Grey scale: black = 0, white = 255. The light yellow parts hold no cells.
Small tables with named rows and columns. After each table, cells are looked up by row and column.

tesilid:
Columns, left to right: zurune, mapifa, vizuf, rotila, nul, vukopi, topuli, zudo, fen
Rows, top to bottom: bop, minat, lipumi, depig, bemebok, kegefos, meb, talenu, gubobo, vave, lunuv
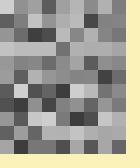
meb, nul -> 61
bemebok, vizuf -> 135
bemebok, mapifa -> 131
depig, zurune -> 194
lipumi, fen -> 119
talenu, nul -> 129
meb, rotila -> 100
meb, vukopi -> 206
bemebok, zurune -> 152
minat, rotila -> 148
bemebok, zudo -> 143
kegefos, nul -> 141
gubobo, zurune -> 150
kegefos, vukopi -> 132
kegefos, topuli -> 134
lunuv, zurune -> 165
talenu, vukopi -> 145
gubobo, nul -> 122
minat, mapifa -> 126

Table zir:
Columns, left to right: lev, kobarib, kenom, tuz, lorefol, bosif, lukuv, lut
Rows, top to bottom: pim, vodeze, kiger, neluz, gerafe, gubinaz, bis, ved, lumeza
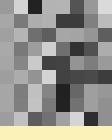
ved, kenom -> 195
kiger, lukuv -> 149
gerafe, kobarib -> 134
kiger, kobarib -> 180
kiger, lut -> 94
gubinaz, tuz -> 211
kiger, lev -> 160
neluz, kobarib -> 121
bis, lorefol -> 33
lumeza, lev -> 157
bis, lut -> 151
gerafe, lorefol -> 67
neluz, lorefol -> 111
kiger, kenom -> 111
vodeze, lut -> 187
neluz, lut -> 173
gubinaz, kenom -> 147
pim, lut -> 218
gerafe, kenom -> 202

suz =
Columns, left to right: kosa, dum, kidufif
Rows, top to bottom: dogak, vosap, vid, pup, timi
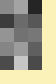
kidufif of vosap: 87
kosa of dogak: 138
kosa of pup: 133
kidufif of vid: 119
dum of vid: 114
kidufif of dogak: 37

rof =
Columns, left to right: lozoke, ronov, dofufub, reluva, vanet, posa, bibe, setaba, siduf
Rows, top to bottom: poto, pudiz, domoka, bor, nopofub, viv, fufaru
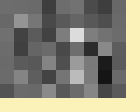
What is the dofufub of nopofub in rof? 88
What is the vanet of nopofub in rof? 79
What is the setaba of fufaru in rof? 70
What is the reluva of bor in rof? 107
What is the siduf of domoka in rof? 108
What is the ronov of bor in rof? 64
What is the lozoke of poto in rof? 109
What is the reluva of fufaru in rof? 138
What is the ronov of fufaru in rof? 107
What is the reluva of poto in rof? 62
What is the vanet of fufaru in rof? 88
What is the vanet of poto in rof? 109
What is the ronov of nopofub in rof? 91
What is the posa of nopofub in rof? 155
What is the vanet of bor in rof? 73
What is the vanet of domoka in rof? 125
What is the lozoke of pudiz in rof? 104

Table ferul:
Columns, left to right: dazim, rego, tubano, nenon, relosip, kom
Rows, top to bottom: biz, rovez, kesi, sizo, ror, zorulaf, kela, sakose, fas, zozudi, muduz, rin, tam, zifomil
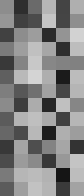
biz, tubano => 106
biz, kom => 175
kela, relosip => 70
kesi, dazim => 65
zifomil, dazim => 91
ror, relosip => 130

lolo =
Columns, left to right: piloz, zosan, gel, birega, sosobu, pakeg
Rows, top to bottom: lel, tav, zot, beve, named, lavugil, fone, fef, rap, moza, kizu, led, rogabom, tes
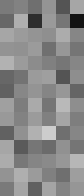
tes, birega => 164
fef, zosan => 125
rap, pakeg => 126
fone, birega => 133
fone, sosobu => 151
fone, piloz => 97
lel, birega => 148
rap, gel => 155
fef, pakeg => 142
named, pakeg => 134
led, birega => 138
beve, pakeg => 117
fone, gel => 148
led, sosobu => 151
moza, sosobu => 111
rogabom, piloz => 147
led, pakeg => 183

